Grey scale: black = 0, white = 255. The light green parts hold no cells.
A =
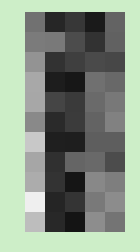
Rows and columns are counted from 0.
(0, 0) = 113
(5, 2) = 59
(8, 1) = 51
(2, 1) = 50
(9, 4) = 140
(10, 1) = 40
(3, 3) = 112
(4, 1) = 69
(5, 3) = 99
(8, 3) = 136
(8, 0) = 172
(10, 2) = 20
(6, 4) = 94
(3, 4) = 104
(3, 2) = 23
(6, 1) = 31
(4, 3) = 106

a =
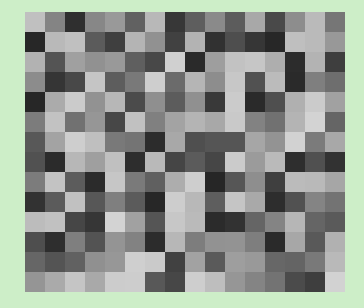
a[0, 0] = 192
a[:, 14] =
[186, 186, 179, 127, 203, 211, 123, 80, 185, 132, 101, 89, 121, 62]
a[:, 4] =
[153, 63, 153, 93, 183, 71, 121, 192, 198, 127, 211, 148, 151, 204]
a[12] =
[102, 84, 97, 144, 151, 207, 202, 65, 162, 90, 158, 153, 103, 100, 121, 185]
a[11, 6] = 44
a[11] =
[78, 46, 127, 83, 148, 130, 44, 183, 125, 146, 147, 126, 42, 167, 89, 177]
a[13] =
[149, 170, 197, 169, 204, 205, 88, 71, 206, 190, 150, 132, 115, 75, 62, 210]
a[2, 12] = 174
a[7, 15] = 50
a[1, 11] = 54
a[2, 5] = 95
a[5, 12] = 113
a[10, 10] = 50
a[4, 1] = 171
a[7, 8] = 91
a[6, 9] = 85
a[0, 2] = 47
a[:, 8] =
[94, 179, 42, 181, 144, 180, 79, 91, 206, 184, 186, 125, 162, 206]
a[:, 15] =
[118, 152, 62, 110, 161, 101, 168, 50, 166, 115, 90, 177, 185, 210]
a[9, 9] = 94
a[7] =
[81, 43, 183, 159, 192, 45, 185, 69, 91, 70, 203, 155, 186, 46, 80, 50]
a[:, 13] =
[141, 191, 44, 42, 176, 180, 210, 46, 187, 81, 182, 167, 100, 75]
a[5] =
[124, 194, 113, 150, 71, 193, 128, 163, 180, 168, 201, 130, 113, 180, 211, 101]
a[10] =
[188, 193, 70, 54, 211, 161, 85, 199, 186, 43, 50, 101, 132, 182, 101, 90]
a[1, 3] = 91
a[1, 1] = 185

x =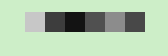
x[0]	199
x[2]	19
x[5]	72
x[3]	80

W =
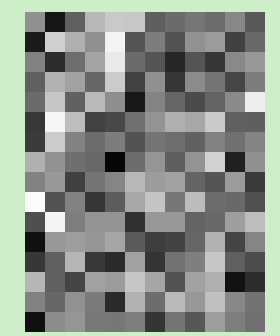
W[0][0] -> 144
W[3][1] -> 178
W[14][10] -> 136
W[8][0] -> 130
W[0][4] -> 201
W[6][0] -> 59
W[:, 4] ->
[201, 243, 233, 203, 142, 72, 125, 6, 133, 93, 148, 165, 43, 155, 42, 119]
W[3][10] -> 70
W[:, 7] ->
[107, 83, 39, 54, 102, 175, 110, 95, 161, 119, 151, 67, 115, 83, 186, 117]
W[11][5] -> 90
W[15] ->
[16, 140, 149, 120, 119, 126, 53, 117, 87, 157, 126, 112]
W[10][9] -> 105
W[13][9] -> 175
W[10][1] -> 244
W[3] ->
[96, 178, 161, 103, 203, 66, 143, 54, 139, 117, 70, 125]
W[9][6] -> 196
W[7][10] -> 32
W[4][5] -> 24
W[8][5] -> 183
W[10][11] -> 189
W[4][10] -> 138
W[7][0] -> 176
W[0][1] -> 22
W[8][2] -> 64
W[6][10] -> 112
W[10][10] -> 158
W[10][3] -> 148
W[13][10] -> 18
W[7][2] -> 111
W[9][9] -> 109
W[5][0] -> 56
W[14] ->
[130, 103, 145, 123, 42, 178, 109, 186, 151, 192, 136, 115]
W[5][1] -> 245
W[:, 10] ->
[135, 65, 137, 70, 138, 96, 112, 32, 155, 105, 158, 69, 96, 18, 136, 126]

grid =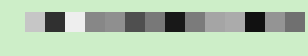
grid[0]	198
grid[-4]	171
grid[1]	48
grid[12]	148
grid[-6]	123

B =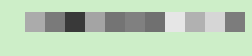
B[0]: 171
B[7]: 230
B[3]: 164
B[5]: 128
